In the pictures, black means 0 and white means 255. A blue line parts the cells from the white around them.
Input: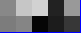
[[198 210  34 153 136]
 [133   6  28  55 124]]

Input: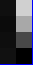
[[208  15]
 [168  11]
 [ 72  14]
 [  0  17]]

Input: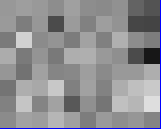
[[158 153 141 160 141 138 145  99  83 152]
 [125 151  75 155 129 158 147  70  68 154]
 [209 139 148 124 162 128 176 141 125 122]
 [122 148 121 174 175 153 143  75  23 172]
 [114 161 133 136 158 138 153 153 174 150]
 [174 168 200 128 161 130 173 191 201 116]
 [197 132 162  88 144 117 192 182 222 129]
 [162 157 182 160 125 154 142 150 132 139]]

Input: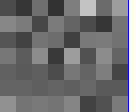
[[ 54 111  49 126 194 106 156  76]
 [124  70 124  99  77  54 117 135]
 [ 66 117 108  63 121 123 114  86]
 [ 93 139  57 156  81 139  99 118]
 [ 89  94  75 119  99 125  68  97]
 [100  94  99  96 105  91  89 100]
 [117 122 115 133  67  81 123 145]]

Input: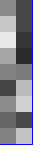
[[ 71 137]
 [ 71 198]
 [ 54 233]
 [ 43 167]
 [124 130]
 [188  68]
 [209 141]
 [ 74 102]
 [194 130]]

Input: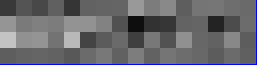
[[ 84  72  96  53  98 100 101 153 124 137  94 117 118 110 106  57]
 [122 128 124 147 146 130  81  14  50  54  99 101  35  76 108 149]
 [145 148 115 185  68  91 106  63 120  82 144 103  98 136  93 195]
 [ 99 101  98  88 107 120  97 125  98 117 109 104  92 107  96  94]]
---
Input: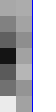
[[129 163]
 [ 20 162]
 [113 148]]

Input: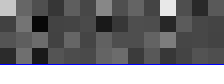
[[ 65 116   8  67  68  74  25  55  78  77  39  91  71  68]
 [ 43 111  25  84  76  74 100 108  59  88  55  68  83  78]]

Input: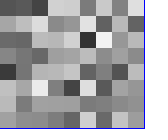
[[166 190 220 138 150 226  97 185  99]
 [134 118 104 159 164 188 140 160 139]
 [192 167 235 127  68 222  89 163 150]
 [161 142 140 125 101 207 105 195 157]]

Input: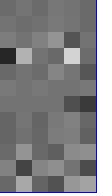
[[115 109 113 121 116 106]
 [ 38 178 115 105 211 108]
 [121 115 120 115 115 120]
 [101 117 101 121 129 103]
 [106 148 105  95 139 143]
 [104 168 100  82 151 163]]

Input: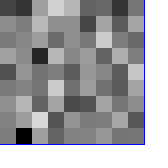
[[141 124 185 143 143  69 163  91 166]
 [161 139  37 183 134 155  99 174 126]
 [121 132 117 203 111 158 113  90 164]
 [129 157 216  84 148 123 124 167  87]]

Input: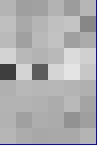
[[191 169 181 192 196 135]
 [211 184 179 185 219 208]
 [176 184 182 183 180 176]
 [178 160 173 171 146 159]]

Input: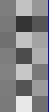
[[121  52  85]
 [126  76 174]
 [124  84 155]]
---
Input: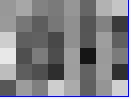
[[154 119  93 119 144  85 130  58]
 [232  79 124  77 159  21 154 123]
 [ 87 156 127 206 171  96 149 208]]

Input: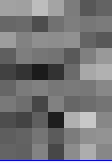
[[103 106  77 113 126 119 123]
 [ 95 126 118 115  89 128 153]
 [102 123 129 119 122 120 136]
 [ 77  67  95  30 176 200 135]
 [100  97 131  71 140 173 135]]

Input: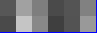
[[ 74 197 136  63  83 153]]

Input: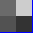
[[82 51]]

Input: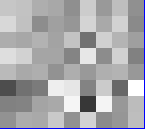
[[216 193 141 160 150 212 169 210 138]
 [222 210 165 165 132 231 140 209 129]
 [ 77 113 123 238 230 131 203 104 255]
 [146 172 169 201 145 211 139 150 190]]

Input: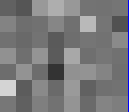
[[131 110 113 134 112 185 117  81]
 [145 111 148  91 168 111 118 113]
 [212  92 138 106 154  97 112 114]]

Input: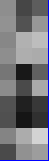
[[146  82 151]
 [142 174 171]
 [140  74 169]
 [ 80  21  48]
 [ 74 145 157]]

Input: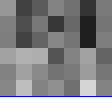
[[128  78 120  55 104  30 116]
 [162 177 174  84 132 162 100]
 [134 189 131 144 112 212 131]]
